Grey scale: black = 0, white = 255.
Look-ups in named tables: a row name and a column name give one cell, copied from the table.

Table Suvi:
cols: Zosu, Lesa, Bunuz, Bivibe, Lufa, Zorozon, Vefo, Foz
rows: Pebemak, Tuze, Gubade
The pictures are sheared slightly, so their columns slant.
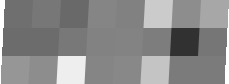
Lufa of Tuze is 131
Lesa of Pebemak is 119
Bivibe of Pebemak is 133
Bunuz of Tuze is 120
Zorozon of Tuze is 125
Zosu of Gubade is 150
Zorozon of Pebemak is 203
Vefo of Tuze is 49
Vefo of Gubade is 123
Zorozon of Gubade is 196
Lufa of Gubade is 136
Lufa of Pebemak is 129
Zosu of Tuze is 108
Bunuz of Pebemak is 105
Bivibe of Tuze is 130
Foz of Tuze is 118
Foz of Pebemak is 167
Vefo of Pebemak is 141

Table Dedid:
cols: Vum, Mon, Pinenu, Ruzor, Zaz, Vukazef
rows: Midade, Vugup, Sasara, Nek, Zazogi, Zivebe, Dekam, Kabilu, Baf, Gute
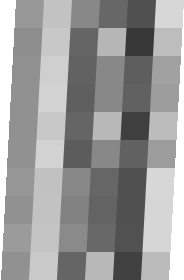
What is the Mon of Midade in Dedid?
194
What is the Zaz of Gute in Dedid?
65
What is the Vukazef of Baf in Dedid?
214
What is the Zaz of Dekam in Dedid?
80
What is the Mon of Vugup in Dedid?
200
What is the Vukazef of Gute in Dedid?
186
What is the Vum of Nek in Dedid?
145
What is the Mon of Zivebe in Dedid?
210

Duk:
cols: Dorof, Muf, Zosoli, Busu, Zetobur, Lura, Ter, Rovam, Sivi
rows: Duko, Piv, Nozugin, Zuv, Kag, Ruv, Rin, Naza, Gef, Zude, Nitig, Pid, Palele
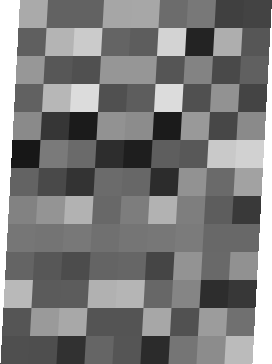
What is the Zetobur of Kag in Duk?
140
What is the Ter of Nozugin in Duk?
131
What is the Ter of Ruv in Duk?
88
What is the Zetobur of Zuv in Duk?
93
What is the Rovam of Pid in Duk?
156
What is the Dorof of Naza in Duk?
130
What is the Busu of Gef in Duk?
112
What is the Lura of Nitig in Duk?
103
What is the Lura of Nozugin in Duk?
85
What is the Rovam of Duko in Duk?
64
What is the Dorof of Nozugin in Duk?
151
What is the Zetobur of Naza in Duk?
125
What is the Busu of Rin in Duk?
107

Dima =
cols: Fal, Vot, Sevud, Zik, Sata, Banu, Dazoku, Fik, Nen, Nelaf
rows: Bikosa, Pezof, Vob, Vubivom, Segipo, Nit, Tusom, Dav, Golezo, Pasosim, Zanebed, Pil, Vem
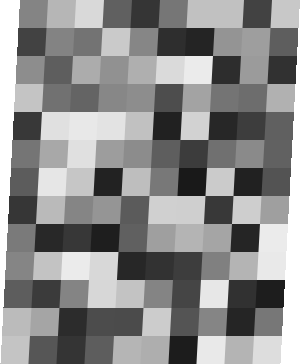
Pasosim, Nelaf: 233
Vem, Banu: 174
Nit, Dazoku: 60
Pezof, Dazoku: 36
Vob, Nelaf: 49
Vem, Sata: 181
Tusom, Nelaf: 83
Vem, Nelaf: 221
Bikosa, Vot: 182
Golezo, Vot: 40
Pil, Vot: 165
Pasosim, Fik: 128

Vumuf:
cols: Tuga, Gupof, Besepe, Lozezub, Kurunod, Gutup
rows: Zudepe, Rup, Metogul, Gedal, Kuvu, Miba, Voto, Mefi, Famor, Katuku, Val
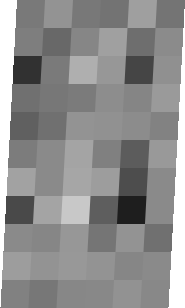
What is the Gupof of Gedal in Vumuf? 119
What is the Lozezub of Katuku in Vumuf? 147
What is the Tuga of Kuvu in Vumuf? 96
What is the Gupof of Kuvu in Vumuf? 112
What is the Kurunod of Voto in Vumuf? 77
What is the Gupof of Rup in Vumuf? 104
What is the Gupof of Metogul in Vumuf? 122
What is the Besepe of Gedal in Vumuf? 123
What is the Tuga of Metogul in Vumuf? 49
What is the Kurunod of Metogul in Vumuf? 69
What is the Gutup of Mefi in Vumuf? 138
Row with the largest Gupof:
Mefi

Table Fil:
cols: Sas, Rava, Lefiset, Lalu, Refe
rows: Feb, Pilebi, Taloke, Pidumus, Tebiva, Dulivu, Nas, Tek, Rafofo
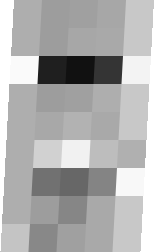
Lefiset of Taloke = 17
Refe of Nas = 248
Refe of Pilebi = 200
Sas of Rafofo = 196
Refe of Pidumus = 200
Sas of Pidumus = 174
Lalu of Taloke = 52
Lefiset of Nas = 103
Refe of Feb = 200
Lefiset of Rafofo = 160
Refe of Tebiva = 200
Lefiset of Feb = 160
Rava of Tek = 157
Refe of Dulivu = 176
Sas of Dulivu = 174
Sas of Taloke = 250
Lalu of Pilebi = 169
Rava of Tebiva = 168
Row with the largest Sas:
Taloke

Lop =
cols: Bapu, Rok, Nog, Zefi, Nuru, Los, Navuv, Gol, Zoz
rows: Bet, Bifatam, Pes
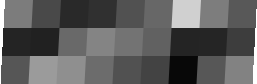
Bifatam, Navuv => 36
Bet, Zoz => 88
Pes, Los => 67
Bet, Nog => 41
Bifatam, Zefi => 132
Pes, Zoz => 130
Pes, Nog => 143
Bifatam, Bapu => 36
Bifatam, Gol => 37
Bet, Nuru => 81
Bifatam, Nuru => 115
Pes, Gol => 87
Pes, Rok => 155
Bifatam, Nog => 105
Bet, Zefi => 48
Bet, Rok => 73
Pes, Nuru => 81

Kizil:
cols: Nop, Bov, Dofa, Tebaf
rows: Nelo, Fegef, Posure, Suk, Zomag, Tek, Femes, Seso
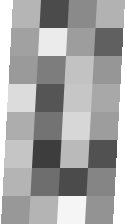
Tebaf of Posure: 150
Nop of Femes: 180
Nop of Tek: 197
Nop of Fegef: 161
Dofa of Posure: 194
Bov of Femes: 110
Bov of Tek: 61
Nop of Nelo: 181
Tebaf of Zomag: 157
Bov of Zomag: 115
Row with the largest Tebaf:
Nelo

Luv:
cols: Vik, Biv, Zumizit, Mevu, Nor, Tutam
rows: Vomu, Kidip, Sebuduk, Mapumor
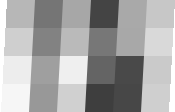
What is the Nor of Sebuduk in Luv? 73
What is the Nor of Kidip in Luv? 168
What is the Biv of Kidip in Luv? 130
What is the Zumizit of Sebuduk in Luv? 239
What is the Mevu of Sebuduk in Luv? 100
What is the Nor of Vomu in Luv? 169
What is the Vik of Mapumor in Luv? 246
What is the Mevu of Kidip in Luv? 119
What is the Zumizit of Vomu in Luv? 167
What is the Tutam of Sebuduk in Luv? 202
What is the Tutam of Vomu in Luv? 199
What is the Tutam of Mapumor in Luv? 207
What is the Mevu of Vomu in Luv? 68
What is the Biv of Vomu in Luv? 117
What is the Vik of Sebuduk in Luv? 237
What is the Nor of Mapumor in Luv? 71
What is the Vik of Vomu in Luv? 183
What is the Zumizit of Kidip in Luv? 186
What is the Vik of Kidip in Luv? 207
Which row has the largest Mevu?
Kidip

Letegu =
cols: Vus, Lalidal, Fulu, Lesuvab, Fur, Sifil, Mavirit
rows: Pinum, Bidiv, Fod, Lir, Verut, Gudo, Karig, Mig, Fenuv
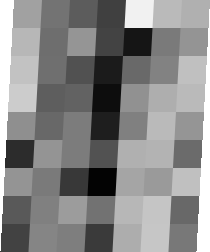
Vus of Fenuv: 66
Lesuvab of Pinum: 64
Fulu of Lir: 98
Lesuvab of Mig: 114
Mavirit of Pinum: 176
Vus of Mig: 89
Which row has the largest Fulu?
Mig

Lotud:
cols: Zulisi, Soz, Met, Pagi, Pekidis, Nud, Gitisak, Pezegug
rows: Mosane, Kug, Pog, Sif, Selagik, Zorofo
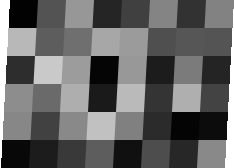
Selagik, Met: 137
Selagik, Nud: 43
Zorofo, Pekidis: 16
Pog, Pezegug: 36
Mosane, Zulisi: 2
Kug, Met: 111
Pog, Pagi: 5
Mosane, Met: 151
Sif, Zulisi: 141
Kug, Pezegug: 84
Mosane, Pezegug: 130
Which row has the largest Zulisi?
Kug

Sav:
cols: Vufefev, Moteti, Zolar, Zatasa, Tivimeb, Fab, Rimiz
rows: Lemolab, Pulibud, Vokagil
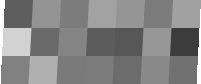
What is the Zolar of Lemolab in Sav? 124
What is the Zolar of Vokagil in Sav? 122
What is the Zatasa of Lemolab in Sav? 162
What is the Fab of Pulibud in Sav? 150
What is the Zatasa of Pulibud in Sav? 92
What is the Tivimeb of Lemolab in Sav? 149
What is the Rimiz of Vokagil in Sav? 113
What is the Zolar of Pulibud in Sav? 133
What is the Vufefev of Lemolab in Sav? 94
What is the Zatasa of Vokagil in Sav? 123
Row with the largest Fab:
Pulibud

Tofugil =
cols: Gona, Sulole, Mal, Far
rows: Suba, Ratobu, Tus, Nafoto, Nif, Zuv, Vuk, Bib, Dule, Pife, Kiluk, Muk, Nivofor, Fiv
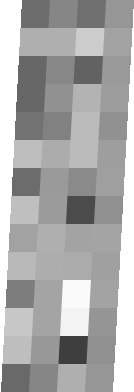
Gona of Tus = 103
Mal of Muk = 243
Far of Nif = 145
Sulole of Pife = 173
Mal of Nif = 186
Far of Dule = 164
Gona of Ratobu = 175
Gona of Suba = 109
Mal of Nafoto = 179
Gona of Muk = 199
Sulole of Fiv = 134
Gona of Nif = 114
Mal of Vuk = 138

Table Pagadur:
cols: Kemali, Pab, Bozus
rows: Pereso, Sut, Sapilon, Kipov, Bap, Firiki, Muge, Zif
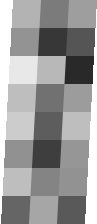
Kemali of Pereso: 179
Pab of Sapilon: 184
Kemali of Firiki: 145
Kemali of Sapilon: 232
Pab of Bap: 93
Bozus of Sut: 85
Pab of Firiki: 62

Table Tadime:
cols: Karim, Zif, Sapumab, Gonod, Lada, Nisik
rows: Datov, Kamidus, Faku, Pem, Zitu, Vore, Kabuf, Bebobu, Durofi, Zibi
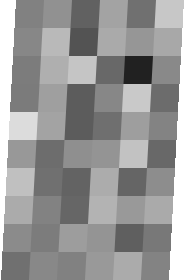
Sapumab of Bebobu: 102
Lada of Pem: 201
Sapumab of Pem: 92
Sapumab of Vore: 143
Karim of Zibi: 112
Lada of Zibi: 171
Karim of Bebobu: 171
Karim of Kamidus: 135
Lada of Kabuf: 101
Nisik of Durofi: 120
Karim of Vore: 152
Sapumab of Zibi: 129
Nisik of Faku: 137
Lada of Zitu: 158
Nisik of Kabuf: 141
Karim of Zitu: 220
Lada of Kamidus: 150
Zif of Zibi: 136

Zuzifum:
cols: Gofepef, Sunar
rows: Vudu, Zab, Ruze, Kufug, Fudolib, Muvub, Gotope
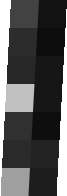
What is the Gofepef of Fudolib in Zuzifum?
48
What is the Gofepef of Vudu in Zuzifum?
66
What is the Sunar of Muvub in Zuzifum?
35
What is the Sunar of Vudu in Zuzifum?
18
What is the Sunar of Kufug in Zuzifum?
22
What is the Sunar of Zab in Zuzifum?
13
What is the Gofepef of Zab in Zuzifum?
44
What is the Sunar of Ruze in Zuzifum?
22
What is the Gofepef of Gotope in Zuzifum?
159
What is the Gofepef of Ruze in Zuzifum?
39
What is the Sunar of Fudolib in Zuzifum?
14
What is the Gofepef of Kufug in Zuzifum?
192
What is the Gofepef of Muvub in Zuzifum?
42
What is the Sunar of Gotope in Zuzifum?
29

